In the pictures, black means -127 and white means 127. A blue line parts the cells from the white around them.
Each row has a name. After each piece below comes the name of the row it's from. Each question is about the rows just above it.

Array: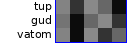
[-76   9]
tup
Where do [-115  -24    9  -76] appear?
gud
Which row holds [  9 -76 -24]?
vatom
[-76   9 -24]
tup

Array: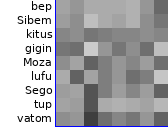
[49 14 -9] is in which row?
Sibem
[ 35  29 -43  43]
tup
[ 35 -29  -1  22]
Moza
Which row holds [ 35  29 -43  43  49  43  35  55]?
tup
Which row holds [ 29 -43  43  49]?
tup
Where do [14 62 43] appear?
Sibem

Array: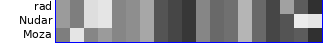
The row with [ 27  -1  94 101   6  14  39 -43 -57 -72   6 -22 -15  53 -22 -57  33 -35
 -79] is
rad
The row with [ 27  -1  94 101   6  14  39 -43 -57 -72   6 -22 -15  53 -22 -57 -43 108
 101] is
Nudar
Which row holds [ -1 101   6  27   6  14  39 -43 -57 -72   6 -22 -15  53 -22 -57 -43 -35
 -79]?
Moza

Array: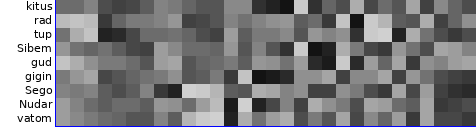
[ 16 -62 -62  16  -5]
Sego
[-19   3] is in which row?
kitus
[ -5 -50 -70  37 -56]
Sego

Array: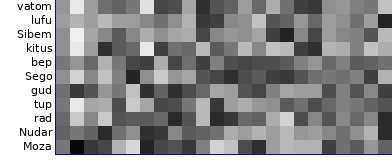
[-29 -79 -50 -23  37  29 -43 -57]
gud
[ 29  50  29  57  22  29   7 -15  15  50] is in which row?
Nudar
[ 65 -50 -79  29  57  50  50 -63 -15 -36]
Moza
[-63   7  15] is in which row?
lufu
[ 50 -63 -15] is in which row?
Moza
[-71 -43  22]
gud

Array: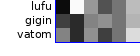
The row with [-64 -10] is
vatom
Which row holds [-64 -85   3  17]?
gigin
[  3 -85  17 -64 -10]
vatom
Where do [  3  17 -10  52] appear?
gigin

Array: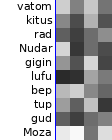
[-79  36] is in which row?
lufu
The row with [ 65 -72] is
tup

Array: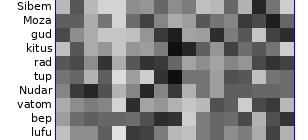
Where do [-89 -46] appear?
Nudar
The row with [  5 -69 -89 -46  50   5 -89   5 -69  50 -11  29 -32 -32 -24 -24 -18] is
Nudar
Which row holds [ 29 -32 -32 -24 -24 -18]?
Nudar
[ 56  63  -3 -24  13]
lufu
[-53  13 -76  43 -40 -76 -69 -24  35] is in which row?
rad
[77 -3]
bep

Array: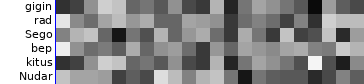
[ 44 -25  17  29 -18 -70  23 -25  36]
bep
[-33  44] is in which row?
bep
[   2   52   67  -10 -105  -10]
Nudar

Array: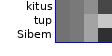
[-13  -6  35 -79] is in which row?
Sibem

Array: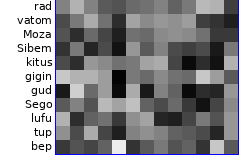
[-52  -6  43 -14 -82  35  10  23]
vatom
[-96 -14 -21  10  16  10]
Moza

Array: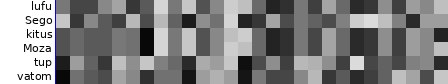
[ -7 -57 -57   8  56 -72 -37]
vatom
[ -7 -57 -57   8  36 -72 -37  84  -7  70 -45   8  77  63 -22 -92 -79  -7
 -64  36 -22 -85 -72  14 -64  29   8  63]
lufu

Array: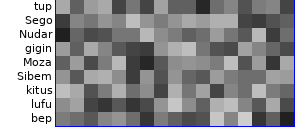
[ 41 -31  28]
tup
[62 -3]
kitus
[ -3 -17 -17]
Sibem
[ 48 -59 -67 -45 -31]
Sego

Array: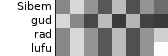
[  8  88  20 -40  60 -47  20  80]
rad
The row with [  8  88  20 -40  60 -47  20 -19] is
Sibem
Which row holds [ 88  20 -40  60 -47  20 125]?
lufu

